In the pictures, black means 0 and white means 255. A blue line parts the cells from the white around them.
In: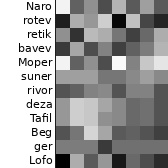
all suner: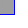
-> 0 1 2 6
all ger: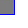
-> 0 1 2
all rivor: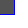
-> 0 4 7

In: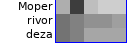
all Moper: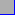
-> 0
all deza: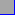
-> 2 3 4
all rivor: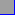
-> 4
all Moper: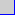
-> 3 4

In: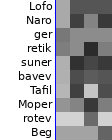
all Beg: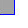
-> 0 1 2
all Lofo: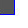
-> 1 2 3
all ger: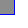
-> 1 2 3
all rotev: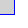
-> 0 1 3

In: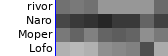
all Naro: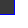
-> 1 4 5
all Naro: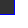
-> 2
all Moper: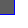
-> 4
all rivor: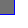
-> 0 2
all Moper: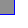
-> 6
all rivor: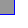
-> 3 4 5 6

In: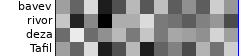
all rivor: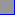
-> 11
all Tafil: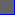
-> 1 7

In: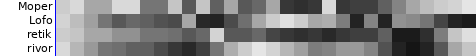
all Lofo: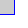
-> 15 17
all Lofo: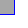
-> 9 14 18
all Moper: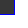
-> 16 18 20
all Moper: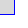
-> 1 4 5 19
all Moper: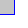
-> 8 10
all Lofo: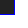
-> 11 21 23 28

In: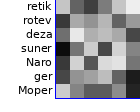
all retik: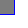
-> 3
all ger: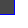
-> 0

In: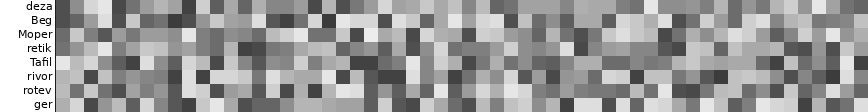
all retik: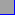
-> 5 9 40
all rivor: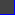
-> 8 10 23 24 28 41
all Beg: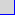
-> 18 21 22 30 40
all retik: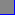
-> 21 34 38 41 42
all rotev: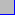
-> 0 41 47
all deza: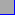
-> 12 25 27 38 39

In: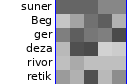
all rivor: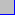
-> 0 2 3 4
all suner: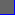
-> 0 1 2

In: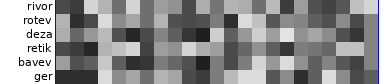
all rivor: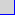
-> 2 5 22
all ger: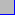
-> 12
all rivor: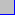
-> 21
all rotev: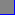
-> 17 22
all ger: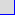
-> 3 13 14 19
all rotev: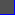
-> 8 10 19
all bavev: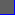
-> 2 4 18

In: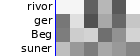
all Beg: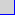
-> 2 5
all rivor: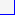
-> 0 1

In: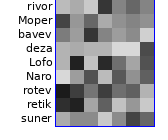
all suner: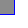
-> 1 2 4
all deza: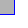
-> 0 2 3
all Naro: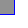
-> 5
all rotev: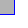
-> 6

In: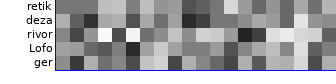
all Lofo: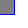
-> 4 9 10 19
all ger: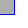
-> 2 9 13 16 19

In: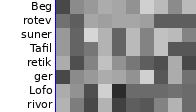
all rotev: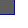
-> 1 7 8 9
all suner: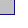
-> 7
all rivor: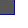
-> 6
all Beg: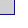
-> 6
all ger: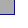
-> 3 8
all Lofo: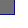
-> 8
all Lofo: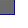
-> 5 6 7 9

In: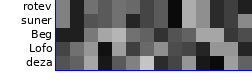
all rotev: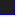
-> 1 13
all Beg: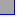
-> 3 10 11
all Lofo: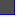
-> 8

